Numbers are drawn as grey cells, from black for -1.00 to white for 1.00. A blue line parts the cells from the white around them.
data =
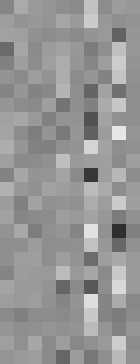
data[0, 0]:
0.05
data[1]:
[0.23, 0.15, 0.19, 0.17, 0.30, 0.21, 0.59, 0.19, 0.12, 0.15]
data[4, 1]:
0.24
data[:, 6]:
[0.52, 0.59, 0.16, -0.03, 0.05, 0.17, -0.21, 0.01, -0.36, -0.24, 0.66, 0.24, -0.56, 0.47, 0.35, 0.28, 0.77, 0.51, -0.15, 0.30, -0.31, 0.74, 0.58, 0.47, 0.13, -0.07]
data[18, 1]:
0.23
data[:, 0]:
[0.05, 0.23, 0.26, -0.16, 0.01, 0.15, 0.04, 0.18, 0.26, 0.29, 0.36, 0.25, 0.03, 0.38, 0.22, 0.26, 0.15, 0.11, 0.12, 0.04, 0.29, 0.23, 0.08, 0.17, 0.25, 0.17]
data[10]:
[0.36, 0.18, 0.02, 0.00, 0.13, 0.15, 0.66, 0.28, 0.11, 0.14]
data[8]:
[0.26, 0.31, 0.20, 0.01, 0.15, 0.15, -0.36, 0.28, 0.13, 0.12]
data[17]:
[0.11, 0.12, 0.22, 0.11, 0.12, 0.13, 0.51, 0.19, -0.19, 0.14]
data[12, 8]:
0.44
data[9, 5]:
0.18
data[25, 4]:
-0.20
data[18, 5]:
0.15
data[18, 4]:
0.24
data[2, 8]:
-0.23
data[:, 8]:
[0.22, 0.12, -0.23, 0.50, 0.60, 0.53, -0.12, 0.56, 0.13, 0.80, 0.11, 0.09, 0.44, 0.10, 0.59, -0.03, -0.63, -0.19, 0.32, 0.58, 0.70, 0.34, -0.03, 0.02, 0.60, 0.46]
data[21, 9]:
0.07
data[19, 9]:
0.21
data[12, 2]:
0.16
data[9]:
[0.29, 0.10, -0.02, 0.16, -0.05, 0.18, -0.24, 0.22, 0.80, 0.17]
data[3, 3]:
0.22
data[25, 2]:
0.23
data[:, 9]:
[0.19, 0.15, 0.18, 0.19, 0.15, 0.14, 0.11, 0.11, 0.12, 0.17, 0.14, 0.24, 0.10, 0.22, 0.24, 0.14, 0.00, 0.14, 0.20, 0.21, 0.21, 0.07, 0.08, 0.17, 0.10, 0.14]
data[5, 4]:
0.35
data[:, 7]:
[0.10, 0.19, 0.20, 0.12, 0.24, 0.03, 0.28, 0.34, 0.28, 0.22, 0.28, 0.25, 0.24, 0.33, 0.23, 0.19, 0.14, 0.19, 0.24, 0.08, 0.11, 0.04, 0.04, 0.17, 0.21, 0.12]

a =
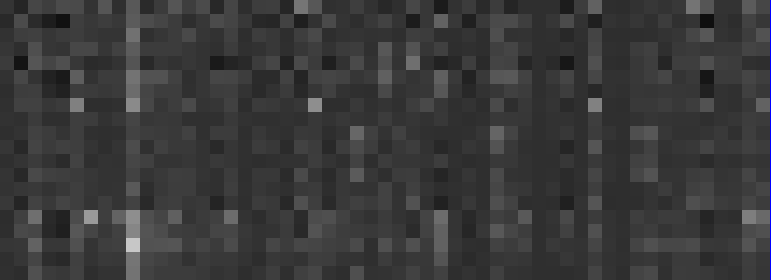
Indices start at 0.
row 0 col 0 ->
-0.59
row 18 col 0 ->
-0.63
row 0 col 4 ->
-0.41
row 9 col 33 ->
-0.62
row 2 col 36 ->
-0.61
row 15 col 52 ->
-0.64
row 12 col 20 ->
-0.66
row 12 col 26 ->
-0.57
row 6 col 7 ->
-0.56
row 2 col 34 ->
-0.64
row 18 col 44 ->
-0.62
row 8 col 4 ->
-0.63
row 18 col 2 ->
-0.46
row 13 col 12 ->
-0.52
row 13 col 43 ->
-0.64
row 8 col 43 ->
-0.63
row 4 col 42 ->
-0.37
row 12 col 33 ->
-0.58
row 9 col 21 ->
-0.55
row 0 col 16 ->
-0.46
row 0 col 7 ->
-0.33
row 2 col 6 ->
-0.57
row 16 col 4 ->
-0.76
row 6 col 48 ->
-0.57
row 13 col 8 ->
-0.59
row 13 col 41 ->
-0.63
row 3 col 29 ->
-0.35
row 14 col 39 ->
-0.64
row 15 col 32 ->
-0.59
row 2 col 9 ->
-0.11
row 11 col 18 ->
-0.64
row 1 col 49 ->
-0.59
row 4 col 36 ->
-0.48
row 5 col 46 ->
-0.51
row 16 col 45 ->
-0.55
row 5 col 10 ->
-0.36
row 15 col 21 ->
-0.66
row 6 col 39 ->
-0.60
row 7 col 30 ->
-0.43

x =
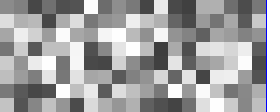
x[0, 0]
0.09
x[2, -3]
0.22
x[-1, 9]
0.39
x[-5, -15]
0.50
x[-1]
[0.53, -0.34, 0.05, 0.51, 0.17, -0.41, 0.71, 0.37, 0.18, 0.39, -0.25, -0.37, -0.47, -0.12, 0.75, 0.99, 0.59, 0.06, 0.50]
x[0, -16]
-0.12
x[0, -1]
-0.06
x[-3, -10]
0.01
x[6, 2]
-0.44
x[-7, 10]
0.54
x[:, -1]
[-0.06, 0.58, 0.15, -0.27, -0.43, -0.36, 0.37, 0.50]
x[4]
[0.59, 0.15, 0.84, 0.99, -0.09, 0.93, -0.43, -0.45, 0.64, 0.10, -0.29, -0.50, 0.79, -0.27, 0.18, 0.31, 0.61, 0.98, -0.43]
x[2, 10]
0.13
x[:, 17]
[-0.40, -0.30, 0.02, 0.86, 0.98, 0.22, 0.07, 0.06]
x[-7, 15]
-0.09
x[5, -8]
0.68
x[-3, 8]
-0.30
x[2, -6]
0.03
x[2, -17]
0.64
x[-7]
[0.73, 0.39, 0.45, -0.44, 0.35, 0.73, -0.07, 0.13, 0.19, 0.87, 0.54, 0.38, -0.21, -0.43, 0.21, -0.09, 0.32, -0.30, 0.58]
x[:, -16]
[-0.12, -0.44, 0.22, 0.50, 0.99, 0.79, -0.38, 0.51]
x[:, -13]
[0.98, -0.07, 0.23, -0.37, -0.43, 0.30, 0.83, 0.71]
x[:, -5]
[0.37, 0.21, -0.25, 0.74, 0.18, -0.46, 0.96, 0.75]
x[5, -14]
0.77
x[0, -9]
-0.46
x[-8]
[0.09, 0.00, -0.44, -0.12, -0.38, -0.35, 0.98, -0.15, 0.11, -0.05, -0.46, 0.83, -0.43, -0.50, 0.37, 0.38, -0.14, -0.40, -0.06]
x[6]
[-0.05, -0.30, -0.44, -0.38, 0.99, 0.50, 0.83, -0.29, 0.73, 0.50, 0.25, -0.06, 0.99, 0.19, 0.96, 0.52, -0.09, 0.07, 0.37]

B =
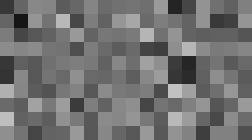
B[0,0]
-0.56
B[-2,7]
0.09
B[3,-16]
0.09
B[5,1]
0.07
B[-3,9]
0.12
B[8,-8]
-0.06
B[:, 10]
[-0.13, -0.17, 0.42, -0.47, 0.26, 0.07, -0.02, -0.46, -0.06, 0.20]
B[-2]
[0.49, -0.23, -0.17, -0.27, 0.14, -0.05, -0.31, 0.09, 0.06, 0.17, -0.06, -0.28, 0.44, 0.22, -0.20, -0.43, 0.10, -0.15]
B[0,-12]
0.04
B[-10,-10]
-0.11
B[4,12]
-0.54
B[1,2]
0.17
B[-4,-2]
0.18
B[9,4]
-0.21
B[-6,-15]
-0.12
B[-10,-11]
-0.16
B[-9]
[-0.21, -0.83, 0.17, -0.10, 0.44, -0.44, -0.02, -0.23, 0.18, 0.31, -0.17, -0.01, -0.10, -0.22, 0.15, -0.55, -0.50, 0.17]
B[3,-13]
-0.39
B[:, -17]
[-0.21, -0.83, -0.45, 0.05, -0.25, 0.07, 0.05, -0.27, -0.23, -0.09]
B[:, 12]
[-0.72, -0.10, 0.16, 0.11, -0.54, -0.58, 0.52, -0.18, 0.44, 0.15]
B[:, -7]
[0.21, -0.01, -0.11, -0.51, 0.12, 0.22, -0.41, -0.09, -0.28, -0.31]
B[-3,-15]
-0.05
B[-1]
[0.12, -0.09, -0.46, -0.22, -0.21, 0.20, -0.32, 0.06, -0.20, -0.32, 0.20, -0.31, 0.15, 0.02, -0.51, 0.01, 0.01, -0.38]
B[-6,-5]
-0.71
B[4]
[-0.57, -0.25, -0.32, -0.12, -0.05, -0.01, -0.05, -0.24, 0.06, -0.14, 0.26, 0.12, -0.54, -0.71, -0.22, -0.09, -0.30, -0.18]
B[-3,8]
0.07
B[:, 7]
[-0.16, -0.23, -0.07, -0.17, -0.24, -0.19, 0.09, -0.23, 0.09, 0.06]
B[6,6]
-0.32
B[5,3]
-0.09

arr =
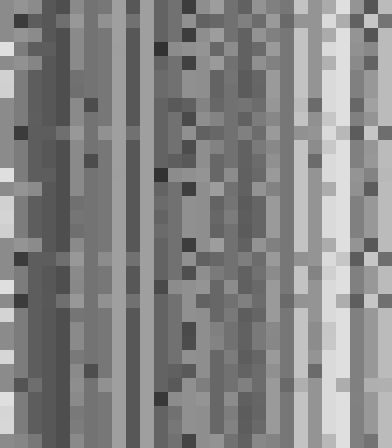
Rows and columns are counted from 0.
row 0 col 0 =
0.09
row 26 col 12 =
-0.25
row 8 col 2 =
-0.26
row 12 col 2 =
-0.27
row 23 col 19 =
0.07
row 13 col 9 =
-0.32
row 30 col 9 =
-0.32
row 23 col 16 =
-0.11
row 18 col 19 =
0.21
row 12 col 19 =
0.21
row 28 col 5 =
0.08
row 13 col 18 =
0.15
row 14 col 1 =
-0.03
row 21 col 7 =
0.14
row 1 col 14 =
-0.23
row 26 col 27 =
0.47
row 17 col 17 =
-0.24
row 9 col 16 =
-0.11
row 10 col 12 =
-0.11
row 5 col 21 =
0.53
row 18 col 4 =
-0.13
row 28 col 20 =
-0.07
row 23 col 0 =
0.09
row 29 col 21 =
0.53
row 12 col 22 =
0.16
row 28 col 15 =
-0.19
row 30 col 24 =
0.75
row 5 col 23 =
0.71
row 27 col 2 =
-0.14
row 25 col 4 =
-0.39
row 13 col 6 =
-0.10
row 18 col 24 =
0.55
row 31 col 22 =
0.16
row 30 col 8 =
0.25
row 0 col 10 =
0.25
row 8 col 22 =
0.13
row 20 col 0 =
0.75
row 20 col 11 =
-0.42
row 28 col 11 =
-0.56
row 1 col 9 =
-0.11

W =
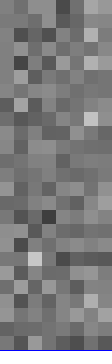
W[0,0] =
0.00
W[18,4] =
-0.41
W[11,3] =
0.02
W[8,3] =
-0.17
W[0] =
[0.00, -0.12, 0.11, 0.11, -0.42, -0.12, 0.30, 0.19]
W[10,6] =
-0.13
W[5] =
[0.00, 0.24, -0.26, -0.04, -0.13, 0.02, -0.12, -0.08]
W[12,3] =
0.00
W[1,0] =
-0.04
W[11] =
[-0.14, -0.09, 0.01, 0.02, -0.23, -0.05, -0.01, -0.03]
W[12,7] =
-0.04
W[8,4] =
0.04
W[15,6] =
0.12
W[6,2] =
0.05
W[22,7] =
0.27
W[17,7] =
0.08
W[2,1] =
-0.38
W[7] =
[-0.27, 0.28, -0.29, 0.03, -0.18, -0.09, 0.02, 0.09]
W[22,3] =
-0.13
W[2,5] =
-0.15
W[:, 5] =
[-0.12, -0.19, -0.15, -0.01, -0.08, 0.02, -0.12, -0.09, -0.06, 0.13, -0.10, -0.05, -0.17, 0.11, -0.24, -0.03, -0.19, 0.09, -0.24, 0.13, -0.27, -0.06, 0.20, -0.17, -0.39]
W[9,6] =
-0.05
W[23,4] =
-0.04
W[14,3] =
0.08
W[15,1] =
-0.35
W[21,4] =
0.04
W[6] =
[0.04, -0.08, 0.05, 0.09, -0.02, -0.12, -0.06, -0.08]
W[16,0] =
0.11
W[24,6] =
-0.11
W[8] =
[-0.14, -0.31, -0.23, -0.17, 0.04, -0.06, 0.52, 0.12]
